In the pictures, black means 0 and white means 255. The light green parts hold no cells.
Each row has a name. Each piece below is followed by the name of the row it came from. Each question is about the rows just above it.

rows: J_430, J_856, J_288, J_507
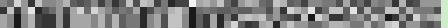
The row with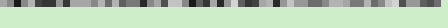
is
J_507
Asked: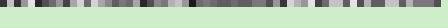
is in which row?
J_856
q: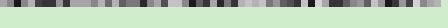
J_288

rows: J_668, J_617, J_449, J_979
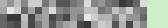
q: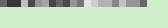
J_449
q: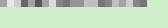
J_617

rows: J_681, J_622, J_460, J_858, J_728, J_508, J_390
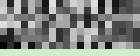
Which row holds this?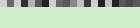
J_622
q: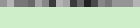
J_460

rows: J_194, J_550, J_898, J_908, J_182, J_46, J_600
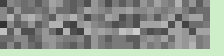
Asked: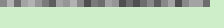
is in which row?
J_898
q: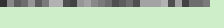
J_908
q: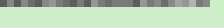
J_600
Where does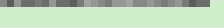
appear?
J_550
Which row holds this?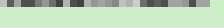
J_182

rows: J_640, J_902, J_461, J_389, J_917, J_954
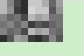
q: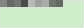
J_917

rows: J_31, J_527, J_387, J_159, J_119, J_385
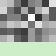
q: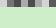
J_527
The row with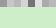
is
J_159
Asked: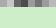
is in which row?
J_385
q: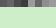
J_119

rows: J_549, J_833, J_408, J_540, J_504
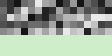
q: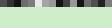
J_549
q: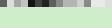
J_408

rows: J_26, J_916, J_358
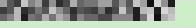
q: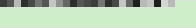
J_916
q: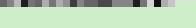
J_358
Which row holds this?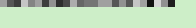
J_26

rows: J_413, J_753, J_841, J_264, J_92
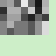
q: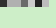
J_753
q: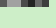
J_841
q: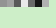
J_413

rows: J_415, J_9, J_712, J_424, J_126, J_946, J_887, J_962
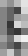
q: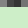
J_126
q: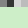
J_424
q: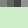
J_887

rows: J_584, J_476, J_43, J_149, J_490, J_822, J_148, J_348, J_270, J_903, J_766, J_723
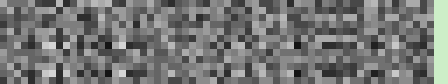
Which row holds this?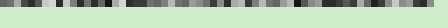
J_766
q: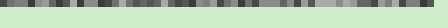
J_822
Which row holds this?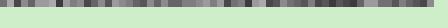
J_903
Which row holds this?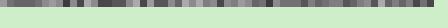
J_348

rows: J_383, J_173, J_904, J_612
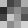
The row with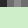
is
J_173
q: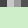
J_904
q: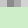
J_612
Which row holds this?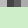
J_383

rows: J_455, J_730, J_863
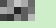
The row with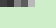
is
J_863
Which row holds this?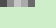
J_455
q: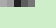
J_730

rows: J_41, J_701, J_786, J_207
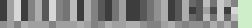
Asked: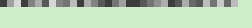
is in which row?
J_786

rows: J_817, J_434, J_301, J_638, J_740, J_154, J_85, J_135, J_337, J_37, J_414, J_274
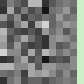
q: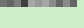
J_414
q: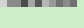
J_135
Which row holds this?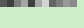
J_638
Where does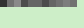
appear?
J_274

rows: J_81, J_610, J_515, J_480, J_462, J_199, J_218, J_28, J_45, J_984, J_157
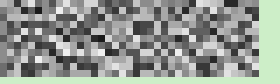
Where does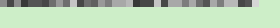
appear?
J_480
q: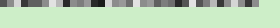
J_199

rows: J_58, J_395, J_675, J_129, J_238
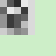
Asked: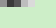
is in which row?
J_129
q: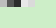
J_58
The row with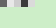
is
J_395
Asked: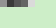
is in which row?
J_675
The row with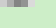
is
J_238

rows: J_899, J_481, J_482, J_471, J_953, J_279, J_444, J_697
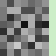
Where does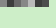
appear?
J_279
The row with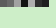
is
J_471
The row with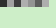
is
J_953
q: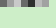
J_444
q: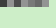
J_697

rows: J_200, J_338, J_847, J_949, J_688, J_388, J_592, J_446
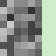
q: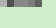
J_446
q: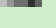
J_338
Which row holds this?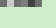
J_949

